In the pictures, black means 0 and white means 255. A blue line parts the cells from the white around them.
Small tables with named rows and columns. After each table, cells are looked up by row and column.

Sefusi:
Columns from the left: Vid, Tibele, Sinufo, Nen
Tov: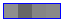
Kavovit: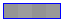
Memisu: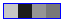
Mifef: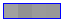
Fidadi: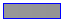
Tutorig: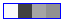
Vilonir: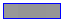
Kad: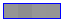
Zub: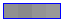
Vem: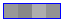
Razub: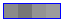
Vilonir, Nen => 150
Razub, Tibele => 119
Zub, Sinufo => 148
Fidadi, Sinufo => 149
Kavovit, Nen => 153
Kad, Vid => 149
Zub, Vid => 144
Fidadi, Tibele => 150
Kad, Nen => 149
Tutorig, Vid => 250
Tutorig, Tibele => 65
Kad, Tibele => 142
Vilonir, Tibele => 149
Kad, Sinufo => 150
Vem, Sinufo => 174

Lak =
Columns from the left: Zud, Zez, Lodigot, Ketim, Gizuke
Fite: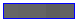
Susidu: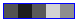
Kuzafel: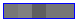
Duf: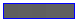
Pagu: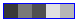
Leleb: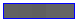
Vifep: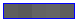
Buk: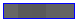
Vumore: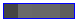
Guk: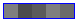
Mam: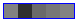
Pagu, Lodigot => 80
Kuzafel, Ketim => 118
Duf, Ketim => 97
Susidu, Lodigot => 89
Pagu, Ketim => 225
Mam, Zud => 130
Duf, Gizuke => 96
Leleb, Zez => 97
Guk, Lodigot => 91
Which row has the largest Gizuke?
Pagu

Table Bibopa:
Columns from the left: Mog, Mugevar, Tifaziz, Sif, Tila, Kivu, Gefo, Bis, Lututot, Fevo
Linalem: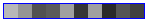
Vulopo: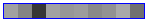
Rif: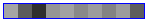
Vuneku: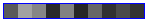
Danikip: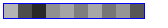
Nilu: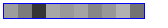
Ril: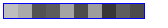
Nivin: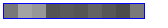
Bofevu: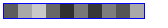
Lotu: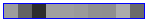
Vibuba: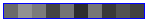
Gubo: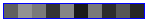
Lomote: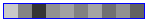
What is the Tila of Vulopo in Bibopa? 151
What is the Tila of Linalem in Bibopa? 160
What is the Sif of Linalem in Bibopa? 91
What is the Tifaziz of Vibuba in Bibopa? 123
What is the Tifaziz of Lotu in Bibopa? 45
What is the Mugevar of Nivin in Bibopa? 163
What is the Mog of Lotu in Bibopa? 157
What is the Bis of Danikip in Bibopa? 118
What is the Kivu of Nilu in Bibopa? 164
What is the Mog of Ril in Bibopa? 190
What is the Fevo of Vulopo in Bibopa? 112
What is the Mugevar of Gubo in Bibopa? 147
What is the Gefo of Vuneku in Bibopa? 103
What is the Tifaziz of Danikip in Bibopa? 40
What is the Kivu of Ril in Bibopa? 76
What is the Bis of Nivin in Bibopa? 87
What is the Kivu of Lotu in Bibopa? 154
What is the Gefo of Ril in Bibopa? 157
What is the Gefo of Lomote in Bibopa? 164

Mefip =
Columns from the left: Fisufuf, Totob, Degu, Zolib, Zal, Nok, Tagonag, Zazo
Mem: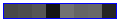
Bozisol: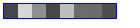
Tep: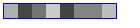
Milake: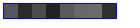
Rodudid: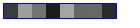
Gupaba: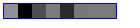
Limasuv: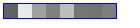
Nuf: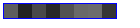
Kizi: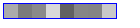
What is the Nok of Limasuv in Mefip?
117
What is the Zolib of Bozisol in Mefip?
72
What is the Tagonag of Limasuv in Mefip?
115
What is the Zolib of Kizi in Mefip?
217
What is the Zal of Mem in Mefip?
114
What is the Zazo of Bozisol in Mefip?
78
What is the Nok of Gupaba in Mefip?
120
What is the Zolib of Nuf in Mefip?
40
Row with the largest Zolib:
Kizi

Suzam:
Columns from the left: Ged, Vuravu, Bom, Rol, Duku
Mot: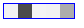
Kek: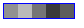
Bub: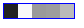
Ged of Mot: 243
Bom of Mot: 244
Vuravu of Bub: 249
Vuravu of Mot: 75
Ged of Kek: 145
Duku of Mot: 172
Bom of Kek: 117
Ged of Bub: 34
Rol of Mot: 242
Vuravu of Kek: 186
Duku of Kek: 93
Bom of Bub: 154
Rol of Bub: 157
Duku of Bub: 186
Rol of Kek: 58

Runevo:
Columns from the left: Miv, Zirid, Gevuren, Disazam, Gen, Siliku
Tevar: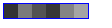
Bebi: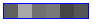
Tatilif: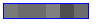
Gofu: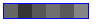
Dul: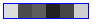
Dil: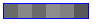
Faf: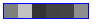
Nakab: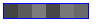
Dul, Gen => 69
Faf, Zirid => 194
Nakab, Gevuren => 123
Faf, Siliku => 142
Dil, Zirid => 136
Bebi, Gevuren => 112
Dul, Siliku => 207
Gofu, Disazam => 112
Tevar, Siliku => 165
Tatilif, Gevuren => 108
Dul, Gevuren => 93
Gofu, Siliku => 133
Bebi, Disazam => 120
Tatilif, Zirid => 108
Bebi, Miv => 96
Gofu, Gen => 90
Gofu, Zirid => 53
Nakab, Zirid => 91
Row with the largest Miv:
Dul

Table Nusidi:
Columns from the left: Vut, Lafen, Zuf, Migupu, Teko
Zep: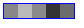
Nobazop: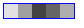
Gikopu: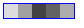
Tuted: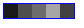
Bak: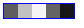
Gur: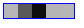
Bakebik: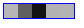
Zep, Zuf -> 138
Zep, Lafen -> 186
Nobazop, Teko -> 174
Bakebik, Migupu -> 178
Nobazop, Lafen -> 160
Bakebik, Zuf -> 18
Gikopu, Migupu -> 99
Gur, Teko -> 182
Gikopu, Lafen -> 161
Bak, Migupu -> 100
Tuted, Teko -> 65
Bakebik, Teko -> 179
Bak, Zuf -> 245
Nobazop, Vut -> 225
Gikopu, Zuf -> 66
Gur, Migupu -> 181
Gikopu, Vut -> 220
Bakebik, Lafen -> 96

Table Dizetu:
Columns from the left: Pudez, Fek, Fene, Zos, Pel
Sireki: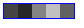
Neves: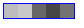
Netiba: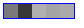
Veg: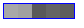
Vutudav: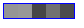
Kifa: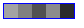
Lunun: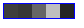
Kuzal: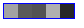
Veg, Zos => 100
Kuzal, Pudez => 163
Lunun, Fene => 102
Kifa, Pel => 43
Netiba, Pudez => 122
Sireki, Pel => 97
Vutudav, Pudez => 149
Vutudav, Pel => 76
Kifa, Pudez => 163
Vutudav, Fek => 152
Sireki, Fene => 132
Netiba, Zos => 164
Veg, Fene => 89
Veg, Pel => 93
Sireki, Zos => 192
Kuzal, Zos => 176
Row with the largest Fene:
Netiba

